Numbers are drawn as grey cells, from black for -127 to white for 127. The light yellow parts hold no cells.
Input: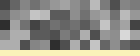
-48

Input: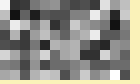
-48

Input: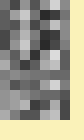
-55

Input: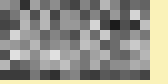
-59

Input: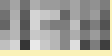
-65

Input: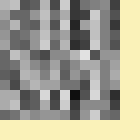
-24

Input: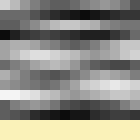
-74

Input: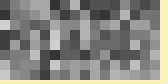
39
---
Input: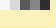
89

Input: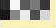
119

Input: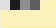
-101

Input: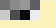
10

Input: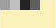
63

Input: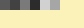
-61

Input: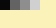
-28

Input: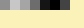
71
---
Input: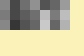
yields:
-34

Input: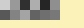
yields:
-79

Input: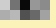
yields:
-118

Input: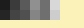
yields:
-37

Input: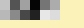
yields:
33

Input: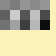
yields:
-42

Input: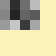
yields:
-27

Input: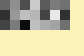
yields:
63

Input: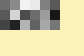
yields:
-51

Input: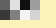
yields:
-111
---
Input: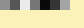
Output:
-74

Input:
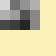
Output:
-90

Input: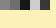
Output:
77

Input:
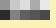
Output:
-43

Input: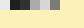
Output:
86

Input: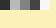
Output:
-59

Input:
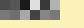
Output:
6

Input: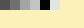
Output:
-124
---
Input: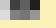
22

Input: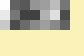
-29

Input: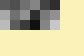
71

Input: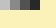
-87

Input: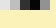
18

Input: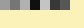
-40

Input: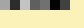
-62

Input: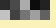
-30

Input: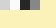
7
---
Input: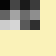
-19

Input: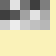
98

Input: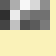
-14

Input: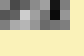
-117

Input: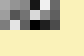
8

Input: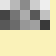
-39

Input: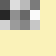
-23

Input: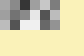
-43
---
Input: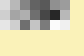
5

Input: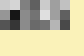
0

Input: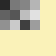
5

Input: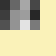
39

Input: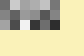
35

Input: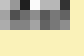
-96

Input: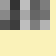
62
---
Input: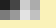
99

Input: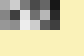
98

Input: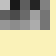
-21

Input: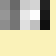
104

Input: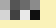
105

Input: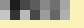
58

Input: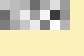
106

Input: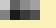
-69

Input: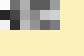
38
